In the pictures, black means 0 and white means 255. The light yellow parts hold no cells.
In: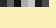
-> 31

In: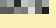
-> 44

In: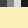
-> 66

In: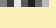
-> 58

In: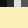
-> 46

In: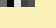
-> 67
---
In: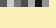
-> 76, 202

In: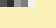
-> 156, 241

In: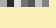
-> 115, 224

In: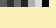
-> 37, 218

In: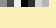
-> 3, 238

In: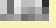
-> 167, 234
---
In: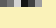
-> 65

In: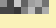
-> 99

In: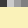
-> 159

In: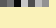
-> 188

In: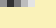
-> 189

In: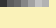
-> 194

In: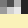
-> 232

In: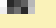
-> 41

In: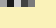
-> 66
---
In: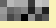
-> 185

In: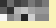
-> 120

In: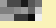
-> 114

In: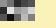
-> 84

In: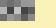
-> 152

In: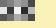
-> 73

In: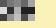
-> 164
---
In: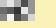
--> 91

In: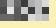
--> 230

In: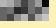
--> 113

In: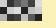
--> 206

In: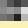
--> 153

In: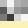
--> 205

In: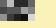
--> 86
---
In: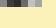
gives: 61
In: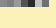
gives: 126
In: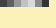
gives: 96
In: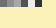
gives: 142
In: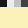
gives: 237
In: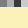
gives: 176
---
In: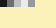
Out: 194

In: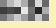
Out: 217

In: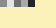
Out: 110

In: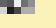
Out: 238

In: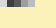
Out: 89

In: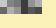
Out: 118

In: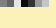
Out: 229

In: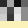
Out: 15

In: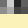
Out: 37
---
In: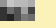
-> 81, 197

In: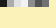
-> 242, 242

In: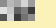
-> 99, 224

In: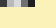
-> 218, 218

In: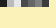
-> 74, 231

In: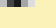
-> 26, 221

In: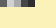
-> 169, 209

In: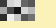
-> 20, 238

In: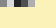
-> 37, 219

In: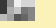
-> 198, 239
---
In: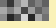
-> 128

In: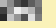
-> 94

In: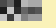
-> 169

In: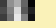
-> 100

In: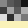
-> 74

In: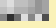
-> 149

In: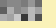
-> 150

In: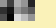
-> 148
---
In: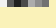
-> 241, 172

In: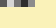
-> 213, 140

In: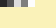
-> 253, 221

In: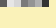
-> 230, 215

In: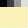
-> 222, 151

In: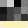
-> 208, 153
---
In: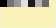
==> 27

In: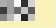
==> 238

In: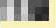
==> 110

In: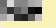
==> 32

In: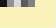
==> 216

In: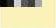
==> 90

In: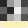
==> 168

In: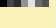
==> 227

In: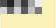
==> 94

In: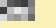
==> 151
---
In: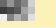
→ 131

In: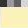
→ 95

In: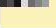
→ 132

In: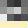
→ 50

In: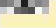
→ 132

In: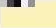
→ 241
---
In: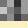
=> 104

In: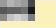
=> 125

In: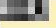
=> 118

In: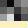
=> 84

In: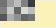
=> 114

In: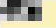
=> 109

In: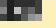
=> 160
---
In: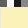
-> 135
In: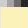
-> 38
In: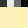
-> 10
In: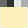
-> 174
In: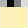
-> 222
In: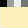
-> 119
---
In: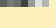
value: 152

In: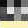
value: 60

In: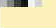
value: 20

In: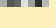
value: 158

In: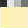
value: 229

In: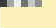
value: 115

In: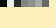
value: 144
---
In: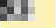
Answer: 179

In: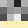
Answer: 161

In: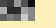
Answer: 150

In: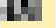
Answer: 8

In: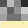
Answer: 188

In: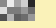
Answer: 165

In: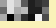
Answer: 31

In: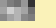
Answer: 112

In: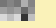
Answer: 118
